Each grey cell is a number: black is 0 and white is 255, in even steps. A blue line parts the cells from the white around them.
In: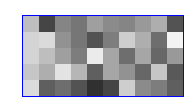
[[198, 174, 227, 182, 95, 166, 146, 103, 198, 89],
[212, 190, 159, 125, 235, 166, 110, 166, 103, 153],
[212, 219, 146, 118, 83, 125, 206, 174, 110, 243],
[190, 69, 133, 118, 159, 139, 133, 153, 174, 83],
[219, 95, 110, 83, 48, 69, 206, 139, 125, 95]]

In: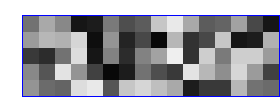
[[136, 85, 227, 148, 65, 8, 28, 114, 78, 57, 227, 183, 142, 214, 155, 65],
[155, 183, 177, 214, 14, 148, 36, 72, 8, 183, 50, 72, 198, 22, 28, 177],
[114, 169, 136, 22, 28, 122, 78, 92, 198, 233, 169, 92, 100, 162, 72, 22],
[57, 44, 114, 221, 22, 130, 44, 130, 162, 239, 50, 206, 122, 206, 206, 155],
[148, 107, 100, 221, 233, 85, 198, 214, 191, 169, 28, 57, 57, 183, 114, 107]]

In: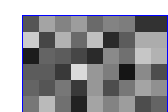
[[204, 70, 178, 106, 192, 42, 92, 172, 172],
[85, 164, 131, 157, 106, 131, 125, 50, 50],
[100, 85, 119, 57, 151, 77, 119, 164, 144],
[119, 186, 112, 34, 164, 131, 157, 77, 100],
[28, 100, 92, 70, 42, 138, 112, 198, 178],
[92, 92, 57, 218, 151, 125, 21, 138, 77]]

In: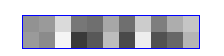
[[154, 139, 245, 58, 88, 189, 74, 238, 81, 103, 181],
[146, 154, 218, 119, 111, 167, 111, 204, 126, 173, 197]]

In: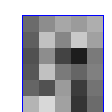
[[107, 141, 167, 155, 174],
[180, 216, 161, 52, 107],
[101, 81, 155, 60, 115],
[95, 193, 134, 201, 161],
[87, 193, 122, 101, 128],
[81, 141, 67, 29, 122]]

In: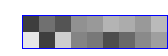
[[231, 62, 206, 132, 120, 77, 105, 138, 159],
[62, 112, 84, 145, 153, 180, 172, 153, 186]]

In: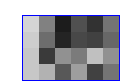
[[199, 58, 145, 123, 192, 145],
[199, 178, 88, 158, 65, 116],
[205, 109, 36, 72, 65, 103],
[213, 129, 28, 80, 50, 116]]

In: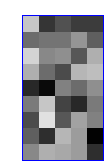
[[95, 46, 182, 156, 2],
[136, 175, 168, 156, 46],
[212, 136, 143, 87, 175],
[40, 10, 129, 108, 143],
[108, 116, 116, 149, 95],
[75, 225, 87, 162, 129],
[198, 53, 81, 60, 60],
[175, 108, 75, 182, 190],
[122, 198, 67, 40, 122]]

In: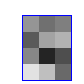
[[90, 163, 178],
[149, 112, 127],
[226, 191, 105],
[135, 36, 78]]
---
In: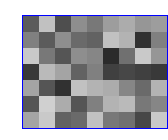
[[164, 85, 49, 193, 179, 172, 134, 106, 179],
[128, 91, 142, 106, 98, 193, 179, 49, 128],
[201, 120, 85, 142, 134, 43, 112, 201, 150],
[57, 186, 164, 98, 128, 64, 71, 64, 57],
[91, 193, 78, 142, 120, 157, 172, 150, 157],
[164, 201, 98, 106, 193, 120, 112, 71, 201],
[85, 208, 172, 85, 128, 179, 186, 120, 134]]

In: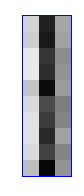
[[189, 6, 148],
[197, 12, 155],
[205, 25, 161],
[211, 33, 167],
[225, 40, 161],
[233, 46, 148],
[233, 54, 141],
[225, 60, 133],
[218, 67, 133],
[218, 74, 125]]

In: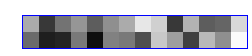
[[107, 30, 36, 121, 14, 129, 121, 79, 200, 158, 64, 185, 143, 251],
[171, 56, 115, 150, 93, 143, 171, 231, 208, 56, 179, 93, 101, 216]]

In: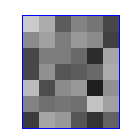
[[187, 77, 139, 152, 30, 145],
[131, 111, 117, 111, 194, 160],
[71, 124, 124, 105, 44, 166],
[71, 145, 85, 92, 105, 172],
[139, 160, 124, 152, 139, 65],
[59, 166, 152, 85, 51, 98],
[202, 172, 92, 131, 117, 71]]

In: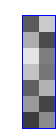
[[154, 68],
[173, 76],
[194, 118],
[228, 126],
[60, 140],
[96, 179],
[90, 202]]

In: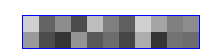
[[154, 76, 53, 148, 89, 108, 69, 173, 53, 115, 108],
[208, 101, 141, 76, 189, 128, 95, 208, 166, 128, 141]]

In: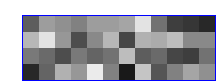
[[40, 100, 177, 151, 235, 129, 25, 197, 85, 129, 165, 144],
[121, 106, 77, 121, 100, 114, 189, 93, 106, 70, 62, 114],
[93, 157, 144, 129, 157, 157, 165, 227, 114, 62, 54, 40],
[183, 227, 151, 77, 137, 183, 70, 177, 171, 189, 137, 137]]
